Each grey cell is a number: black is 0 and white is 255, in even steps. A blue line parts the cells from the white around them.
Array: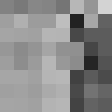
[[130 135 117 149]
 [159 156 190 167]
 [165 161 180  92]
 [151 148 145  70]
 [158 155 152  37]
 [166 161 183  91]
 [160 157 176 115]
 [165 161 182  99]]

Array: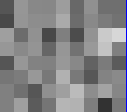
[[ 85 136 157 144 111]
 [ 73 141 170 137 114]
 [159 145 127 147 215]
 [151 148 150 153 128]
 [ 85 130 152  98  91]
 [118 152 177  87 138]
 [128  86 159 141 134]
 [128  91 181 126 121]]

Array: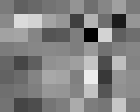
[[123 104 120 111 160]
 [137 211 150 180  26]
 [162 133  88   1  95]
 [124 135 135 154 128]
 [102  95 149 197 191]
 [ 98 132 164 236 149]
 [111 127 149 194 145]
 [115  77 126 125 198]]

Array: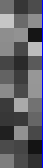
[[112  76]
 [198 142]
 [142  21]
 [140 188]
 [ 69  90]
 [ 99 151]
 [139 150]
 [ 58 114]
 [ 55 102]
 [ 32  72]
 [ 75  20]
 [126  48]]

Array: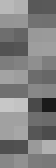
[[185  88]
 [149 114]
 [110 153]
 [ 82 158]
 [125 143]
 [163 108]
 [112 136]
 [199  73]
 [161 110]
 [161  86]
 [ 79 154]
 [135 124]]

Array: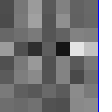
[[ 77 155 129 104]
 [ 75 161 144 103]
 [103 122  98 127]
 [156  46  21 194]
 [ 80 153 131 120]
 [ 91 138 131 110]
 [122  88  91 122]
 [110 113  79 140]]

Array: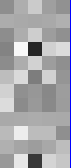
[[142 203 145]
 [172 167 176]
 [141 206 144]
 [131  37 220]
 [140 210 143]
 [189 125 149]
 [209 151 157]
 [220 153 156]
 [169 172 169]
 [186 188 143]
 [176 157 189]
 [153  56 198]]
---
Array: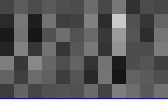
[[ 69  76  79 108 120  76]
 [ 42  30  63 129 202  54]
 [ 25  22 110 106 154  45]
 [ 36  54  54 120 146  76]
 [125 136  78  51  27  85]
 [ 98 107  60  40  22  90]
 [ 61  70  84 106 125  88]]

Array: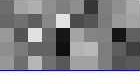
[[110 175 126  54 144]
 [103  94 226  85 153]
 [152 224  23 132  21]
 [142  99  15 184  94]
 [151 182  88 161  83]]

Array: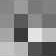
[[133 121]
 [141 141]
 [165 227]
 [195  81]]

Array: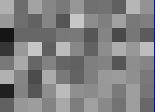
[[176 163 121 112  95 147]
 [152  98  85 141 160 127]
 [ 21 103 120  86  73  91]
 [ 54 198 188  98 173 189]
 [120 102 101 127  85 133]
 [177  75 121 127 155 121]
 [ 32  85 187 139 122 118]
 [ 97 157 169 160 115 104]]

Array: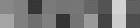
[[135  54 117 102 210]
 [165 111  52 154 204]]

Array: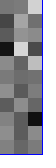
[[119 210]
 [ 70 112]
 [ 91 139]
 [ 20  74]
 [139 190]
 [122 113]
 [143 125]
 [ 92 102]
 [130  16]
 [142 139]
 [129 123]]

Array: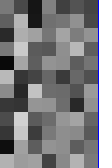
[[121  21  64  68]
 [ 95  23 117  72]
 [ 41 161 164 147]
 [121  91 143  94]
 [  9  94 142 116]
 [185  68  58  80]
 [139 194 107 154]
 [ 55 149 109 145]
 [ 76  91 150 101]
 [ 54  60 142  89]
 [ 14  93 142 117]
 [178 161 137 122]]

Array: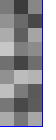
[[122 135]
 [146  72]
 [172 165]
 [199 140]
 [112 110]
 [145 180]
 [191  90]
 [119  92]
 [171 167]]

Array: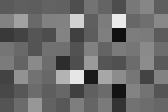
[[ 90  93  97 115  77 134]
 [130 105 130  95 234 111]
 [ 57  85 131  93  16 123]
 [117  84 112 129 123 138]
 [123 138  45 154  80 140]
 [ 67 114 179  26 140  67]
 [ 72 108 103  96  19 115]
 [ 84 151  88 101  51 109]]
